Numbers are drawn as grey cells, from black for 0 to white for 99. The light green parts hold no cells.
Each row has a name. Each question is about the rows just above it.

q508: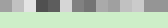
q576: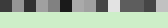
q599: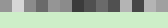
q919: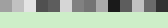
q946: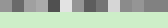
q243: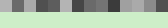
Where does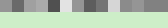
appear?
q946
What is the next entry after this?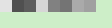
[75]
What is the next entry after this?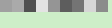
[58]
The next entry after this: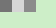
[58]

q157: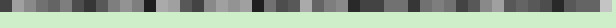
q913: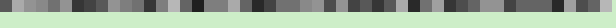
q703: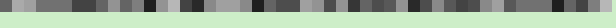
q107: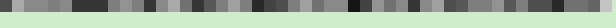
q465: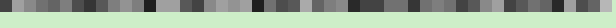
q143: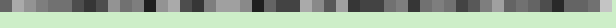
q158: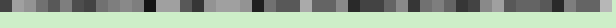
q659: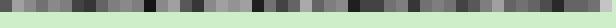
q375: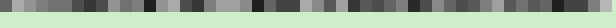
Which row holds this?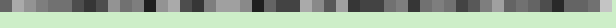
q143
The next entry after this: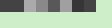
[26]
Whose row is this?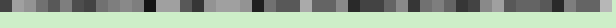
q158

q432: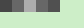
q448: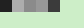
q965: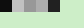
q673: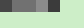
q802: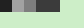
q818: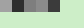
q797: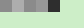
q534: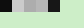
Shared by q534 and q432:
[67]
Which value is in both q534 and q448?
[67]
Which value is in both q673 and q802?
[23]
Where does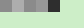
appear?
q797
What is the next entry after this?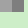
[23]
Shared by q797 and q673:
[54]
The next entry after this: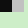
[59]

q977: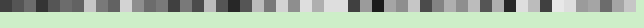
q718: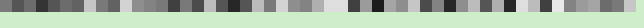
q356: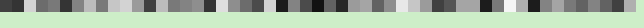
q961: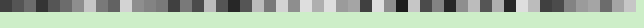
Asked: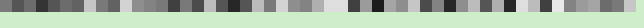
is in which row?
q718
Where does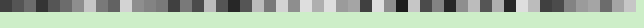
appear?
q961
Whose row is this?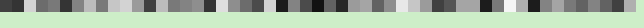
q356
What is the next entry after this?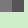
[42]

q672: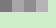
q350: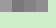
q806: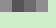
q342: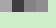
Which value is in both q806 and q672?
[55]
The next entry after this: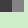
[55]
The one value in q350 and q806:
[55]
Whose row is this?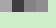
q342
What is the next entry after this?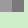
[51]
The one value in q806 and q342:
[55]
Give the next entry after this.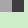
[51]

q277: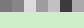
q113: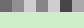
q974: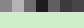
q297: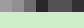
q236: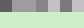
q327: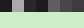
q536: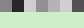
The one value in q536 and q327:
[15]
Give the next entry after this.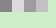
[23]

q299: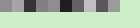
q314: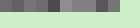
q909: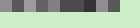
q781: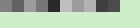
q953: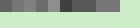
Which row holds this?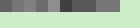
q953
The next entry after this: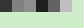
[34]
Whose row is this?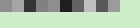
q299
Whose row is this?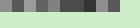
q909
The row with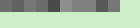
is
q314

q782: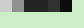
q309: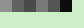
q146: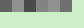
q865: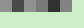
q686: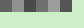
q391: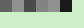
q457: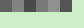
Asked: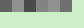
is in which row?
q146
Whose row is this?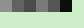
q309
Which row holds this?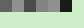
q391
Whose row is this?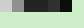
q782
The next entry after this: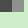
[47]

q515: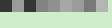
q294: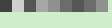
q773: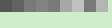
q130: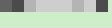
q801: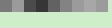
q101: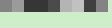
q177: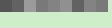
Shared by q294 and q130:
[80]
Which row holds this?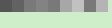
q773
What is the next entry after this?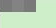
[65]
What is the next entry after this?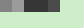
[70]
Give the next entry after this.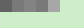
[75]

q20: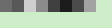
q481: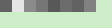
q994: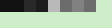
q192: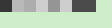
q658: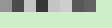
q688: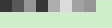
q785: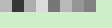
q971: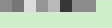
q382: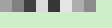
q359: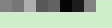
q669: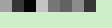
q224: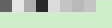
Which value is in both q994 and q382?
[50]
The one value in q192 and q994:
[72]
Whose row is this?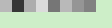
q785
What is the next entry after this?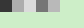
[58]
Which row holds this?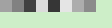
q382
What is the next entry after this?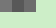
[38]

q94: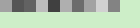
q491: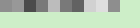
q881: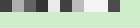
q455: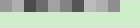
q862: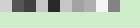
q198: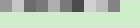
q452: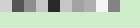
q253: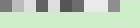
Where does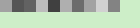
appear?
q94
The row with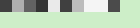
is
q881

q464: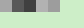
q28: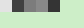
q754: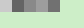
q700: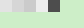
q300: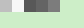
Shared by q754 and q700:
[79]
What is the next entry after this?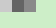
[61]
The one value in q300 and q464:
[34]

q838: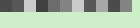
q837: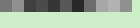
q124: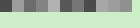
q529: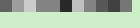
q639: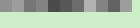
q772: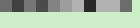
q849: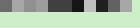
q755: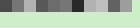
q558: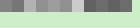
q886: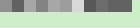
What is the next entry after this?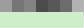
[51]
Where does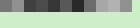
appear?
q837

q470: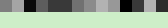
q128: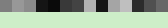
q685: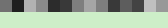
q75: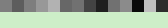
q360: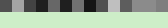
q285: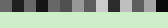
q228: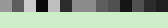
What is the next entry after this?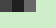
[12]
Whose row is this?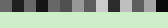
q285
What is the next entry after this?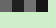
[31]

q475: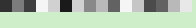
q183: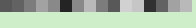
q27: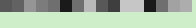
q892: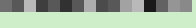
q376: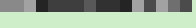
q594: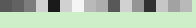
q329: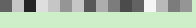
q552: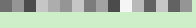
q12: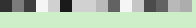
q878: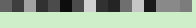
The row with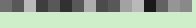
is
q892
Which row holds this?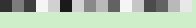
q475
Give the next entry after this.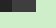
[24]
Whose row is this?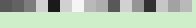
q594
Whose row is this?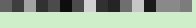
q878
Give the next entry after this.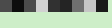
[53]

